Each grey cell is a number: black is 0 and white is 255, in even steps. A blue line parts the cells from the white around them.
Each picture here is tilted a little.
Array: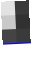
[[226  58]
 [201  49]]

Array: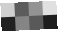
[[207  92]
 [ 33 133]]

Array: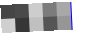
[[ 69  74]
 [207  54]]

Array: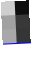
[[206  15]
 [161  56]]

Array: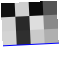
[[ 17 207]
 [208  41]]

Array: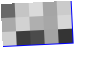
[[105 197]
 [169 210]]

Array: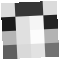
[[219  55]
 [ 28 225]]
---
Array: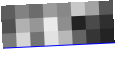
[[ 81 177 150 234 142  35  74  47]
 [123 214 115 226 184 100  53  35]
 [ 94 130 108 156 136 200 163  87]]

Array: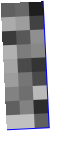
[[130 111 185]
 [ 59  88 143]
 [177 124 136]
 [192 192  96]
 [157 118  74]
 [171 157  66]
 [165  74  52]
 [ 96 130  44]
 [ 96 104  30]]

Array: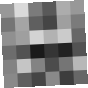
[[144 159 211 178 203 103]
 [131 197 131  76 117 184]
 [152 218 123  89 172 152]
 [117 165  95  69 159 123]
 [137  95  69 137  61 103]
 [109  82  26  53  34  82]]

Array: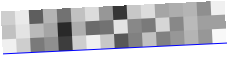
[[193 227 186 165  41 173 107 114 227 136 122 214 136 186 159 159]
 [240 206 122 143  61 206 240 199  88 129 193 129 151 180 151 248]
 [206 234  94 180 114 193 220 151  54 199 220 165 173 180 143 240]]

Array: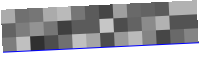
[[ 99 125 147 118  63  91  91 198  77  99 139 178  83  83]
 [171 112 118 171 186 118  91  70 159 105  99  91 178 178]
 [125 192  48  77 112 192 165  77 153 186 132  70 105 132]]

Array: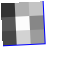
[[ 51 175 196]
 [ 72 211 156]
 [ 88 252 135]]

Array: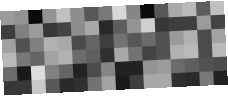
[[107  26 221 128 100  34  75 134  34  34 147 155 107  94  81  75]
 [ 55  55 200  87  41  48 114 162  26  62 169 169  48  41 120  34]
 [ 62 128 155  55  68 141 169  41  94 147 207  55  62  62 155  68]
 [162  81 128 177 169  75 100  62 114  87 107  81 155 177  75 162]
 [185 120 100 162 177 107  94  48 169 114  68  81 177 185  75 185]
 [155 147  11 147 192 141  87 120 215 134  11  87 169 185  94 192]]
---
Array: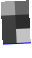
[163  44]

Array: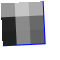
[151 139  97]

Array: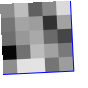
[140 164 169 162 157]

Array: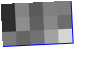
[ 47 142 115]

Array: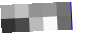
[164  74]

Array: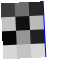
[60 16 32]

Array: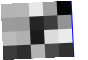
[180 154  26  74]
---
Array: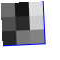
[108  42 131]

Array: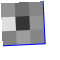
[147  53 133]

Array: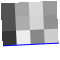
[ 84 172 136]

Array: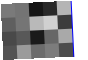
[122 117  26 124]

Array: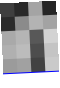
[ 63 139  88 196]

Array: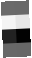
[106 230]

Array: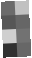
[107 102]
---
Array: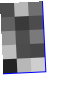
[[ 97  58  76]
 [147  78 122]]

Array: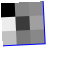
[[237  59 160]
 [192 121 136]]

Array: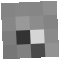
[[135 153 140]
 [125  51 213]]

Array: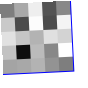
[[201  75 252]
 [225 197 179]]

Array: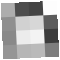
[[143 209 215]
 [137 236 243]]

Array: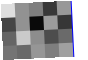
[[ 69 146  10]
 [101 202 141]]
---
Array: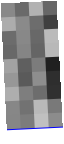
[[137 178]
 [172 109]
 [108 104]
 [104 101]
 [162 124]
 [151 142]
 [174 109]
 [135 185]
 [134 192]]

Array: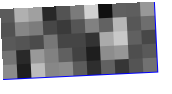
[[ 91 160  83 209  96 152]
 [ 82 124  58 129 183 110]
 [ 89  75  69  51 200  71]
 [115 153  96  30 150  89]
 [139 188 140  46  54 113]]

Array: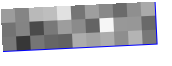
[[156 185 225 158 107 170]
 [115  74 157 100 152 105]
 [120 117  98 162 142 120]]

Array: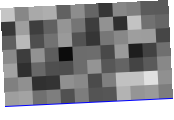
[[197 169  97 101 135  91]
 [ 56  62 149  61  47 113]
 [ 95  78 154  53 136 157]
 [138 146  12 109 154  66]
 [162 104  77 148 100  90]
 [128  48 144  75 193 224]
 [158 112  81  84 179 154]]

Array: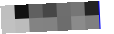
[[191  96 110  36]
 [193 131 109 128]]

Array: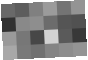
[[105 128 116]
 [ 49 142  85]
 [154  71  90]
 [168 113 141]]
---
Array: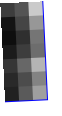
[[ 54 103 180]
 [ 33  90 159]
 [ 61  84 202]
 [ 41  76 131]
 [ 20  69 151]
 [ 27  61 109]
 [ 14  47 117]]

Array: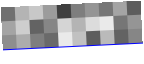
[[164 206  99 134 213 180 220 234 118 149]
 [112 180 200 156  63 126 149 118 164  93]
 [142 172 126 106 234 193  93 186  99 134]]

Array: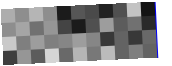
[[142 165 113 150  68  27  80 157  92 113  42]
 [ 62 150  92 213 105 181 120 187  99 127  99]
 [173 142 181 142  27  86  74  34  80 195  20]
 [201 127 157 127 134 157 134  56  99  56 105]]

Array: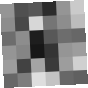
[[109 141  30  88 109 103]
 [149 133  23  52 149 157]
 [103 125 222 195 103  96]
 [149  80  88  44 149 202]
 [141  72 215 117 141 188]
 [157  66 164  58 157 208]]

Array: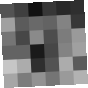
[[198 172  47  83 172  91]
 [166 124 146 117 154 178]
 [ 99  99  26  71 131 160]
 [160  91 105  99 131  55]
 [117  71 138  77 124 154]
 [ 83  63  18  55  40  47]]

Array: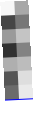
[[107 234]
 [ 85 222]
 [154 196]
 [175 188]
 [247 168]
 [ 49 131]
 [ 70 119]]

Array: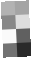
[[136 221]
 [178 164]
 [250  96]
 [114  42]]
